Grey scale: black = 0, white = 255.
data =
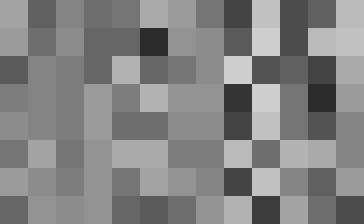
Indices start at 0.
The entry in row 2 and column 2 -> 125
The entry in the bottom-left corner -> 102
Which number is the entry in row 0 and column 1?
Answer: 96
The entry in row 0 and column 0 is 163
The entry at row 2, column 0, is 90
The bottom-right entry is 76
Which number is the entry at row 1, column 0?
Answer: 155
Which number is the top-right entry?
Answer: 186
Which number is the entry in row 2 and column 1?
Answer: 132
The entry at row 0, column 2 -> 132
